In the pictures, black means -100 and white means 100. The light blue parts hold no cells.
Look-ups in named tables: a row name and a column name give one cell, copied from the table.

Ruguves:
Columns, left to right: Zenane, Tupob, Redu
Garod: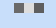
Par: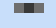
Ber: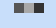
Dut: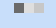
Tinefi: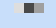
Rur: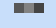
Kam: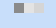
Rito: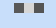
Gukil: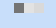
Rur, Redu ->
-47
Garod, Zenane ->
-18
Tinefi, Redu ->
25
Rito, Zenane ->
-31
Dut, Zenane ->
-17
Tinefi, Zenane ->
74
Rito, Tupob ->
68
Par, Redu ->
-14
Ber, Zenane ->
-33
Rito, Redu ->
-34

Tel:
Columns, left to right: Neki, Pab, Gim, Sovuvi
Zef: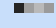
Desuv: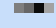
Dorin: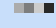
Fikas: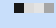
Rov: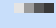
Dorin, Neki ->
35
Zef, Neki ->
-72
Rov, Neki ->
79
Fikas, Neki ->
-82
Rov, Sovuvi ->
-56
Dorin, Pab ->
-2
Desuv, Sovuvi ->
27
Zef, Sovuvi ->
21
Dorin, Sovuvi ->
-69
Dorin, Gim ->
60
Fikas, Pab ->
72
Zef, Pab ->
24

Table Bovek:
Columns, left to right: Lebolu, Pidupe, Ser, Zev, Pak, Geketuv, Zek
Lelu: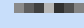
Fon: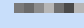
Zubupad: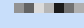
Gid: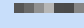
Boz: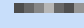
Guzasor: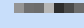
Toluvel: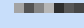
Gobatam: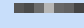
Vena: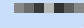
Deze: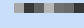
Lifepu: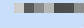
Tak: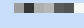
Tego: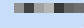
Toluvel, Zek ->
-45
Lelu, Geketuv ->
-37
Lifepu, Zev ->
43
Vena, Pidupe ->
-16
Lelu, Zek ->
3
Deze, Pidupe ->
-57
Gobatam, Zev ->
43
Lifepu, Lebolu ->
61
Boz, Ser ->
5
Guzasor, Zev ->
43
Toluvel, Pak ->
-64
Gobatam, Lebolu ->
-33
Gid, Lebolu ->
-33
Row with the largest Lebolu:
Lifepu

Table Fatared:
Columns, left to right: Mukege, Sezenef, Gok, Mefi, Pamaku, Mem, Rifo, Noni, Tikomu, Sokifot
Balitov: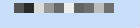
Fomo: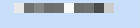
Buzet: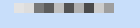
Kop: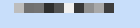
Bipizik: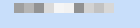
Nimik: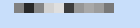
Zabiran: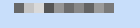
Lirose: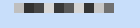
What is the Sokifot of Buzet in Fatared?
24
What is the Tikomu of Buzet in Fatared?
60
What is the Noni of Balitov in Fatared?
-14
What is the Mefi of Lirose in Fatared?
69
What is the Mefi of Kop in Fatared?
-64
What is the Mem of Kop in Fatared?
88
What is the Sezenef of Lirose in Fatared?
-61
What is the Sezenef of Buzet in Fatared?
73
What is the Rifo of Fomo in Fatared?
-15
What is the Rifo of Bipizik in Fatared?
14
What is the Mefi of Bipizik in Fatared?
71
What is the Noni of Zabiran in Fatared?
-22

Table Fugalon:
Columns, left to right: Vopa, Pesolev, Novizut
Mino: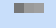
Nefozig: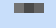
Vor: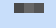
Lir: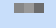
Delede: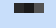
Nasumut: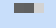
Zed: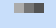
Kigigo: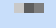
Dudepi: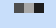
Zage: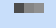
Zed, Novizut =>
-35
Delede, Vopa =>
-67
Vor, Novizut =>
-33
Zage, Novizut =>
13
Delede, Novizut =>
-35
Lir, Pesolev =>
20
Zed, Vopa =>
35
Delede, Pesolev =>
-80
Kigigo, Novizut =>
-1
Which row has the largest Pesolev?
Dudepi

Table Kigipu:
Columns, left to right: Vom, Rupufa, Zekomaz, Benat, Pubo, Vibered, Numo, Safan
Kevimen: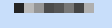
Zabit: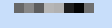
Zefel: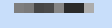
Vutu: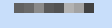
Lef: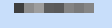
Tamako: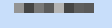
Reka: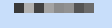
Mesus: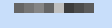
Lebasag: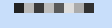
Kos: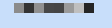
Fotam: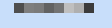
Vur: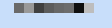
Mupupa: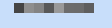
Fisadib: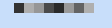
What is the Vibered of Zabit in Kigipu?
-77
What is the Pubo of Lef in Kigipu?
-30
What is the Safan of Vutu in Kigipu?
-49
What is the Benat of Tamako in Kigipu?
-29
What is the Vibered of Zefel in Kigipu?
-67
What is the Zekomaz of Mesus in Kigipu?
4
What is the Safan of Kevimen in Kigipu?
37
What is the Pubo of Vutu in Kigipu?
-36
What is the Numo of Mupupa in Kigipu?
-16
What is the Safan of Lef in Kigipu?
4
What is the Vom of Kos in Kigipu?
9

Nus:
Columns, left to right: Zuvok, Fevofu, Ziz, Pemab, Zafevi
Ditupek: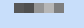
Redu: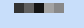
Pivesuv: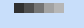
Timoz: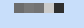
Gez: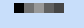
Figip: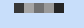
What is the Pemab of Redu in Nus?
27
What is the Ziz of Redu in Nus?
-84
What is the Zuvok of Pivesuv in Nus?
-62
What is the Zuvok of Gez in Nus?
-99
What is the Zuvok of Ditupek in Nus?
-32
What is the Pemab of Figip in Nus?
20
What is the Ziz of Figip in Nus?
-11
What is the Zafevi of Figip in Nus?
-72
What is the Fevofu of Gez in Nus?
-11
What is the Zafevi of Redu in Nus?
7
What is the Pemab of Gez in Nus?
-25
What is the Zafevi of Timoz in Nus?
-64
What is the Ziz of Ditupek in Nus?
17
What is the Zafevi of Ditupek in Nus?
-1
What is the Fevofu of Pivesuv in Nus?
-39
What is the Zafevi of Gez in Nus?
-46
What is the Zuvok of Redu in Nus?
-60
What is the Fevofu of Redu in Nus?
-25
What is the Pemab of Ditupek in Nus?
43

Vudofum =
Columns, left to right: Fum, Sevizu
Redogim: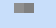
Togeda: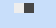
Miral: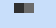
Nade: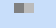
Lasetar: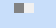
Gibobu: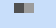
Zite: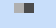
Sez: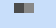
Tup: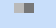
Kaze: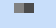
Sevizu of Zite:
-41
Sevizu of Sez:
7
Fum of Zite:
38
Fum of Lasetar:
2
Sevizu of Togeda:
-45
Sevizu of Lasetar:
88
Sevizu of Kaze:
-41
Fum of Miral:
-63
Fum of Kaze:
2
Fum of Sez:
-41
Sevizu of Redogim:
0
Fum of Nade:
0
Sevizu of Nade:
47
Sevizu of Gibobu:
22
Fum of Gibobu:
-37
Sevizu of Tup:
-7
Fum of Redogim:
12
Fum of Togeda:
86
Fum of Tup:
46
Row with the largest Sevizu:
Lasetar

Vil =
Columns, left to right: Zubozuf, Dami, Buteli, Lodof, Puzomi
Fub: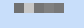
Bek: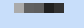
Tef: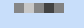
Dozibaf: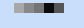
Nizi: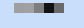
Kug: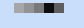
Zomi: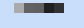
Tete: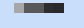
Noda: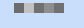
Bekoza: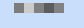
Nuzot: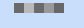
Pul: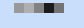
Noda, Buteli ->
-12
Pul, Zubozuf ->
20
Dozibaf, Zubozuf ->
32
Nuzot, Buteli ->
-17
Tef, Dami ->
56
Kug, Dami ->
15

